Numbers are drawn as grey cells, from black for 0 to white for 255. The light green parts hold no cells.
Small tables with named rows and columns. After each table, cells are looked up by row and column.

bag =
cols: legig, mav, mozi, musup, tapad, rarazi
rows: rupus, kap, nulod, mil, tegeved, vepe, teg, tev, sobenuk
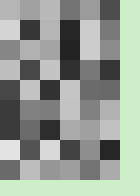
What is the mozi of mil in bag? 196
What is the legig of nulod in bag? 134
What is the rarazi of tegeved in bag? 104
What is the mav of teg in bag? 107
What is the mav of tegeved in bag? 195
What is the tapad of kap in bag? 204
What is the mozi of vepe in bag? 125
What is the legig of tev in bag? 227
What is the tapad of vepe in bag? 129

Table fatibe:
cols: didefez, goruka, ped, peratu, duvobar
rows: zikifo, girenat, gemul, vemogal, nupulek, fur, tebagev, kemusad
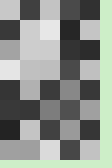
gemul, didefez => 163
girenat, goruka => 206
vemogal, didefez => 229
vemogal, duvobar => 192
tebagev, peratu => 154
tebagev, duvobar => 54
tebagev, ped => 65
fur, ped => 125
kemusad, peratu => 71

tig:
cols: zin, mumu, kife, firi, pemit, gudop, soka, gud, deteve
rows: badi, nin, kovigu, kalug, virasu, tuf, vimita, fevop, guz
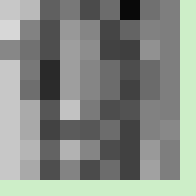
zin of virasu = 199
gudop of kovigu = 66
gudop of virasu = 108
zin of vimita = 199
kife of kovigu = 78
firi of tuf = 194
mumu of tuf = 170
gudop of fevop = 76
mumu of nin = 130
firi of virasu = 158
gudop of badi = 108
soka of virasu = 65

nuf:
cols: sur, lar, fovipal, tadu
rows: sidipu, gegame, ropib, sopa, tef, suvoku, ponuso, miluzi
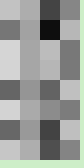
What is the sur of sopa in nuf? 212
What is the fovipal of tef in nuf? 99
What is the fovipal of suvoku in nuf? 140
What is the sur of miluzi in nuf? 198
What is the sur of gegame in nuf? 118
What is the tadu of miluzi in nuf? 132
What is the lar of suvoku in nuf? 170
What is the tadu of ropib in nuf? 120
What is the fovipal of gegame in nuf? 14
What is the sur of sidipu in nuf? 194
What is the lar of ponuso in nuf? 153
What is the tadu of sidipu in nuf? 134
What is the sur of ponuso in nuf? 103
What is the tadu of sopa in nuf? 121
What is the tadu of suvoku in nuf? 124
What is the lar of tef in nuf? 149

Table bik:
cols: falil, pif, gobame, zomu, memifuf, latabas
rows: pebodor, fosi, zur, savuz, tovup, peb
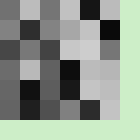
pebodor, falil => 113
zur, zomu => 199
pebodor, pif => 188
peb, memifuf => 44
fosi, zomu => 167
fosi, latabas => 10
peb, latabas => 195
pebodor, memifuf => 21
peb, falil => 100
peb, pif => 31
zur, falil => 71
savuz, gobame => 97
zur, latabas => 118
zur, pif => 120
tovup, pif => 17
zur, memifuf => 205
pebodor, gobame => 117
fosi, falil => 130
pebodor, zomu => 193
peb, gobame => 80
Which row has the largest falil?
fosi

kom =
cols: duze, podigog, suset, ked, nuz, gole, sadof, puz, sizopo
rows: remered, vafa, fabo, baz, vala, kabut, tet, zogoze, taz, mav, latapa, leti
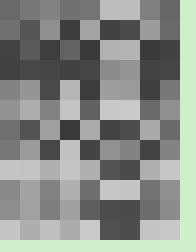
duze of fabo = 67
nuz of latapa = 95
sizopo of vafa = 105
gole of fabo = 177
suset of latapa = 126
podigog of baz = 71
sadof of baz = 149
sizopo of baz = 69
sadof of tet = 76
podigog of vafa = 86
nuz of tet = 170
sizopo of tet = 106
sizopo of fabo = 65
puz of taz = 175

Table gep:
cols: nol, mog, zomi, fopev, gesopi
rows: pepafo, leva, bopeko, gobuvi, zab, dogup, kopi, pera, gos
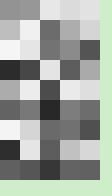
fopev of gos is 99
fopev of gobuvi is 93
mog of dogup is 120
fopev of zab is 234
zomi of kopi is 106
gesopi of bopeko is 84

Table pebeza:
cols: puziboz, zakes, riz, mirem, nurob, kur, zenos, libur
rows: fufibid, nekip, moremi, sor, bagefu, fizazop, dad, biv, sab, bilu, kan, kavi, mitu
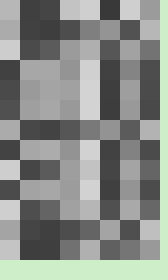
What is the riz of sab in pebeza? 91
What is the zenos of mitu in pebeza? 117
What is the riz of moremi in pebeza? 91
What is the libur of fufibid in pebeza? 155
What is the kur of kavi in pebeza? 164
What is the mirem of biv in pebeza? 147
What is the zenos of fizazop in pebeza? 153
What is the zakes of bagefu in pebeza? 154
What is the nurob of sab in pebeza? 194
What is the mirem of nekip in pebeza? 77
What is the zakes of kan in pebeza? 78
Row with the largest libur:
kavi

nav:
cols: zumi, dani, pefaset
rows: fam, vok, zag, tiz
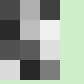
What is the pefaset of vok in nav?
240
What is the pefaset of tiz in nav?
124
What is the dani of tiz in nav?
40
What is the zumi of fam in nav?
73
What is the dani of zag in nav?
90
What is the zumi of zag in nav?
81

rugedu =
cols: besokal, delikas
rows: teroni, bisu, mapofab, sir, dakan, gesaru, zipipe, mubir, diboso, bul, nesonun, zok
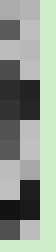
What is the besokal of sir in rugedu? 76
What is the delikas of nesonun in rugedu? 26
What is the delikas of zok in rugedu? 188
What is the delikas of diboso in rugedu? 167
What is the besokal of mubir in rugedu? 89
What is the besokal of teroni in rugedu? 171
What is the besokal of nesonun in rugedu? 19
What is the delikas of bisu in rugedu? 190
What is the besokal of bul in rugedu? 191
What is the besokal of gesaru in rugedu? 51
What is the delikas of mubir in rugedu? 192
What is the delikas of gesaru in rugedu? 38
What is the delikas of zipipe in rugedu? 190
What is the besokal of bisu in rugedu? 90
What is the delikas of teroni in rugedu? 179
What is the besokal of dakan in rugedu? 44
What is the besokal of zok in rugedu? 80
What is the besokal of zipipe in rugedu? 83
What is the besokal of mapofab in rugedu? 188
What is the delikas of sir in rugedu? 189

